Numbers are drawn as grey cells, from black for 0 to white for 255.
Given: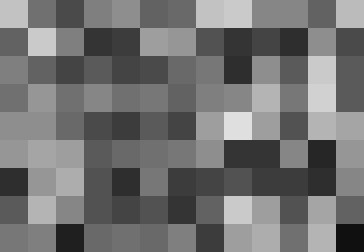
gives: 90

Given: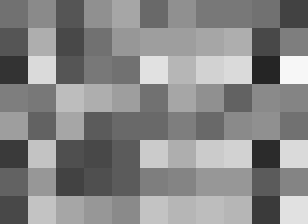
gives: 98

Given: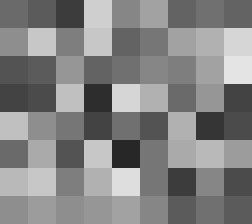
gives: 185

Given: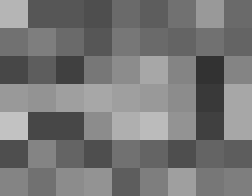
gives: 78

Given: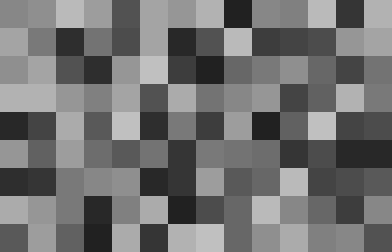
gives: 171
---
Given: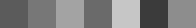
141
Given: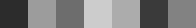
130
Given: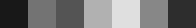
45
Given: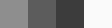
250
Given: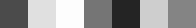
132
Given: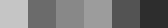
45
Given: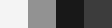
60
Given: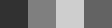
99
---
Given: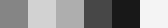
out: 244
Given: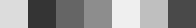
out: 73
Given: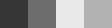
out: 178
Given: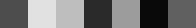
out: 96
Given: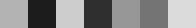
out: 219
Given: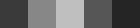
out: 37
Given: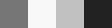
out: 34
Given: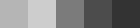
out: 51
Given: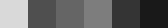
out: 25
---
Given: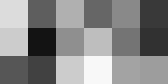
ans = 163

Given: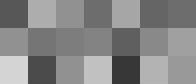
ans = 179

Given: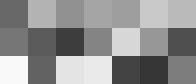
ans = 54

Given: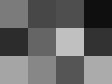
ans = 85

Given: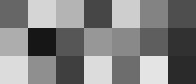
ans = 228

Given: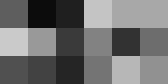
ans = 183
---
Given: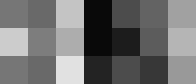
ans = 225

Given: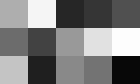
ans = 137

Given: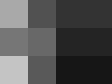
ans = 22

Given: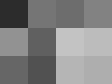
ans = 181

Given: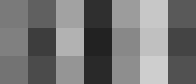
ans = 149

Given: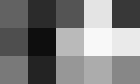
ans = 151

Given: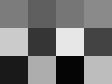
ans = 5

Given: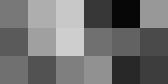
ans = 127

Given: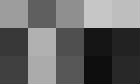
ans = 87
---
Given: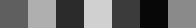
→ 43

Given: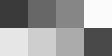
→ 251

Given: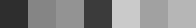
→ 147

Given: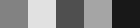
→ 130

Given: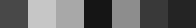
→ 168

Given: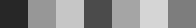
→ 198

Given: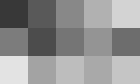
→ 227

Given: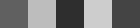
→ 96

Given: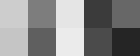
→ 197
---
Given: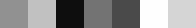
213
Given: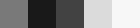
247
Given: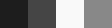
136
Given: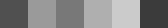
59
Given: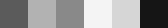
21
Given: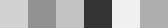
174
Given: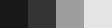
228
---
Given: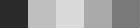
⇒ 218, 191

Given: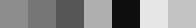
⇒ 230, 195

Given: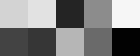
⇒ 246, 226

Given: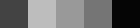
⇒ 189, 153

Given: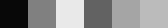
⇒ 233, 187

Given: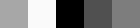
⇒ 250, 167

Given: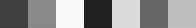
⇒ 248, 219

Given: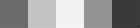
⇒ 242, 195

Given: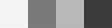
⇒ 244, 184
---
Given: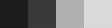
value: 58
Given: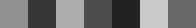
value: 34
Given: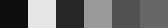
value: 154
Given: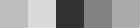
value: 50
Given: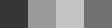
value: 155
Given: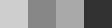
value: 135
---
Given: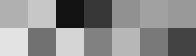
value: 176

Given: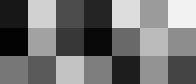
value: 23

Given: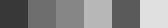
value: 56

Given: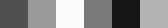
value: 80

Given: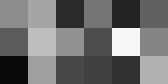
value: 140

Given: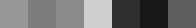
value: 152

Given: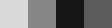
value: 218
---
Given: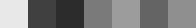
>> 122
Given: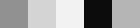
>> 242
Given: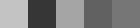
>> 165
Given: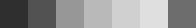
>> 185
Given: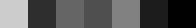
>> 79
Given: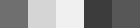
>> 240
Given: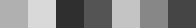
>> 84
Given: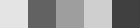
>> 158
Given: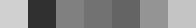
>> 114
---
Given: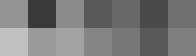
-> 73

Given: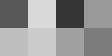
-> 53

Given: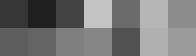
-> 182

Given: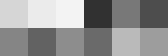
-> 120

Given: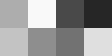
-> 73

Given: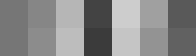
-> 160

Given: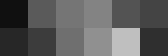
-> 83

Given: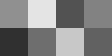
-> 82
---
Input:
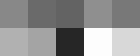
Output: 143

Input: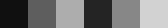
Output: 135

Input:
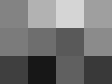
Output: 213

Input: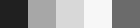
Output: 247

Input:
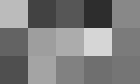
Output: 45

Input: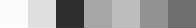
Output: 146
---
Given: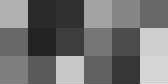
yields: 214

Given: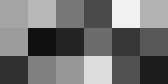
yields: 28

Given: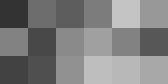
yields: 168

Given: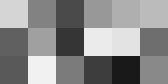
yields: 137

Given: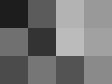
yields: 138

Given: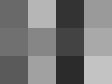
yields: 195

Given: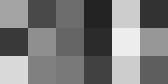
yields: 94
